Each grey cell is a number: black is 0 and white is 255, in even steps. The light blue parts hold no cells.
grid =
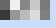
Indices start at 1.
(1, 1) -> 102
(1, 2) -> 239
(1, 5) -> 122
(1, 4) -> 201

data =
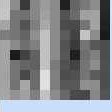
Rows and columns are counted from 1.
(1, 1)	194
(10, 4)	127
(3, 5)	168
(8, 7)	77
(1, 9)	121
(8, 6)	128
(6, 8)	31
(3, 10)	162
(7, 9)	116
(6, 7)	87
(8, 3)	72
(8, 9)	116
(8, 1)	161
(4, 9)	195
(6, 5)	193
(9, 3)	167
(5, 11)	78
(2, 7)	83
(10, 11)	84
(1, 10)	140
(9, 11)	78
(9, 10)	140
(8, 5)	222
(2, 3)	112
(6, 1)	164
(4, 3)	100
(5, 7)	83
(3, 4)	127
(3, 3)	83

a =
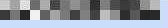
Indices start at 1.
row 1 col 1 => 203
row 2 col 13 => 45
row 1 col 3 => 222
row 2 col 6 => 164
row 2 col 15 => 38
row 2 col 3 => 41
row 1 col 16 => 186
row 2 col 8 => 64
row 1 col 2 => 164

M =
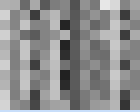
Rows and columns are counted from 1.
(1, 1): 177
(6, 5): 145
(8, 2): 136
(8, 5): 127
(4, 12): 190
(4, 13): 60
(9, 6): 194
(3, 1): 175
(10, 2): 127
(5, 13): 149
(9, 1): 180
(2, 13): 59
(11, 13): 52
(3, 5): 131
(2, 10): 147
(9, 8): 91
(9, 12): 193
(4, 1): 208
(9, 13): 134
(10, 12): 177
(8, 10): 101
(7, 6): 190
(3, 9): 147
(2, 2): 132
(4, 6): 145
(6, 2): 127
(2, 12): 177
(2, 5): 161
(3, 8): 91
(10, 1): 206
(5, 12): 200
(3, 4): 132
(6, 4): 107
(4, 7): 178

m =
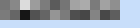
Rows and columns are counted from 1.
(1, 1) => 118
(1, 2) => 136
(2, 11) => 72
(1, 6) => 91
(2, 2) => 102
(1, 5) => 124
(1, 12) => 143

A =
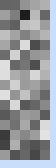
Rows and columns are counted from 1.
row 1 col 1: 101
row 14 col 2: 156
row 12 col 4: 150
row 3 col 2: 96
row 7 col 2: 103
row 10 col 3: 194
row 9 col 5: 136
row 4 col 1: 191
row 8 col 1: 222
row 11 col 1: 112
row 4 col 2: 163
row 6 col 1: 108
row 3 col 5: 157
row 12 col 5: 92
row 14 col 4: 157
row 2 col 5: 102
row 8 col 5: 178
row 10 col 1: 223
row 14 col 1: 59
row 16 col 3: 103
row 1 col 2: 102
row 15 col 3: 98

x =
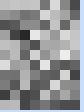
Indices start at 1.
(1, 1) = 192
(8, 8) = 67
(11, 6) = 89
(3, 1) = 81
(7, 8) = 99
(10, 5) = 191
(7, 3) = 166
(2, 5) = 214
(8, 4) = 127
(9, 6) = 215
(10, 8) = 129
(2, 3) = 114
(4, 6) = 153
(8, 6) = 92
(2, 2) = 139
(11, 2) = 186
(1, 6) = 217
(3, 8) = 184
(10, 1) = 62
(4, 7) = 216
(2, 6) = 187
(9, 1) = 124

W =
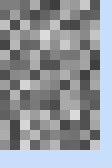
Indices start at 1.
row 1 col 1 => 127
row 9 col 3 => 212
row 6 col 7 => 119
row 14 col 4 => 185
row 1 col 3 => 110
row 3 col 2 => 76
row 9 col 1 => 158
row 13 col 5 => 153
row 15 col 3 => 211
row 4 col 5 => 219
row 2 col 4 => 74
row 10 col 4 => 123
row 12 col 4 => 157
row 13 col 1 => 168
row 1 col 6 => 62
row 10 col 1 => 86
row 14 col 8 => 114
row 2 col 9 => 94
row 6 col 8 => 117
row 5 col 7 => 201
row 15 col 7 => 100
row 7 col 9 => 164
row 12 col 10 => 174
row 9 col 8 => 167
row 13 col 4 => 107
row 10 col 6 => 102
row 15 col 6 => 181
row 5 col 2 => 183
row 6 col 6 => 131
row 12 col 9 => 79
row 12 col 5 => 193
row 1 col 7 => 163
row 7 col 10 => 63
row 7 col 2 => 108
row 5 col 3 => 100

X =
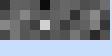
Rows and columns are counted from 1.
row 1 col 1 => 47
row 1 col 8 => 98
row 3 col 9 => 97
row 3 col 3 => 88
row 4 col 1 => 73
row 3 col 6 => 95
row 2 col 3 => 133
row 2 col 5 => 87
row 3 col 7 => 61
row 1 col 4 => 87
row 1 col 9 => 78

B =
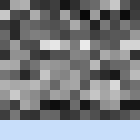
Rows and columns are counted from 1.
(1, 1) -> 43
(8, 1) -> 117
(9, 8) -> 166
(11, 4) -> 142
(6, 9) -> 129
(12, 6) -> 102
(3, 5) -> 87
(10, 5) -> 110
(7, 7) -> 144
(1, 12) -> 199
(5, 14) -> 211
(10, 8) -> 91
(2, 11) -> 24
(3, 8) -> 170
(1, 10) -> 106
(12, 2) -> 119
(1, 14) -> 54
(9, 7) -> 160
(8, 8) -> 165
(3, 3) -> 111
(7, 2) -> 168
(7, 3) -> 90
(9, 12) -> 216
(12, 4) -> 50
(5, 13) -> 212
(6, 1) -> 48
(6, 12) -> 147
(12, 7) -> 50
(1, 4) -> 59
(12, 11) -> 52
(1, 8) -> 46
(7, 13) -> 104
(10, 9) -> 165
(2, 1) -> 199
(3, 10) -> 32
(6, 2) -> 145

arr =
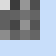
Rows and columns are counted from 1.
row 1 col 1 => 219
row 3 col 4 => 84
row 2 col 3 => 113
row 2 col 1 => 95
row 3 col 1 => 96
